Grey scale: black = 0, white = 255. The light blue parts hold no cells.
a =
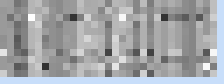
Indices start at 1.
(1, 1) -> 160
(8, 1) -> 228
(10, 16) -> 134
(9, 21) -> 176
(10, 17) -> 229
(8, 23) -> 175
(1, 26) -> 162
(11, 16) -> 102
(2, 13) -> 172
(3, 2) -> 114
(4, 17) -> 184
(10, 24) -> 163
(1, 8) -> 144
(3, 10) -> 117
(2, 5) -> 181
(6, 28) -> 134
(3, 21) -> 188
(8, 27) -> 140
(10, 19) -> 140
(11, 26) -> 162
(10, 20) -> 135
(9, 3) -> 149
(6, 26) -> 162
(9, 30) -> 138
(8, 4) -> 96
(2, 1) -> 152
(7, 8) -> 144
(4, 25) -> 178
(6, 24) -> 159
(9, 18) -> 222
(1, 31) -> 190
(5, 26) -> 162
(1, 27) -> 140
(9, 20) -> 149
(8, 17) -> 208
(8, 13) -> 161
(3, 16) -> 155
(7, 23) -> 171

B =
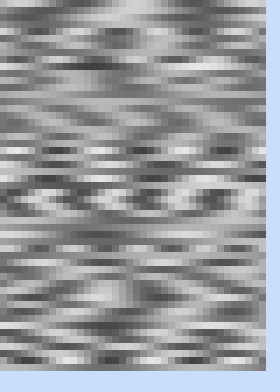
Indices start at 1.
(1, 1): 184
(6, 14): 122
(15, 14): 182
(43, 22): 84
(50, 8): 101
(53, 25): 171
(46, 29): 155
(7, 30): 110
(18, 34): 161
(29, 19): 109
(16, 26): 172
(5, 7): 89
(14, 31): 180
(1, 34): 180
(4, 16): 183
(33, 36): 152
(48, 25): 194
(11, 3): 114
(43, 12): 196
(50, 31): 137
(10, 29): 232
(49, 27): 191
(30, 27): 205
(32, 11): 146
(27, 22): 162
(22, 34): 83
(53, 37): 136
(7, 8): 141
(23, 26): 177
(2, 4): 103
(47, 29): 217
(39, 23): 96
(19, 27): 126
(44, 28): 182
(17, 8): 169
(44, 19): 156
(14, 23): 131
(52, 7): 130
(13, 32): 151
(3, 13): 189

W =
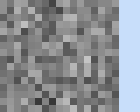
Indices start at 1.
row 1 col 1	145
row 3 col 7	100
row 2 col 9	73
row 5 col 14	171
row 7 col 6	130
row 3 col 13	144
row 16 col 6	153
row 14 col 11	147
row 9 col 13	196
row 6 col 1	99
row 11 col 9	121
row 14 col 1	113
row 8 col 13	137
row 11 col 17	90
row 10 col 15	152
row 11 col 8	126
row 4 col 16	98
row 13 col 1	103
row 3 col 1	96
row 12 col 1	130
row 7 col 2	132
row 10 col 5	150
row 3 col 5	113
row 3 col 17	117
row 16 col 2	155
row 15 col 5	118
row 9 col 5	158
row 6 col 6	136
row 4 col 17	162
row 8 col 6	136
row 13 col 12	134
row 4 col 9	154
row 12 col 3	81
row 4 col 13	123
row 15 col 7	131
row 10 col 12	122
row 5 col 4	77
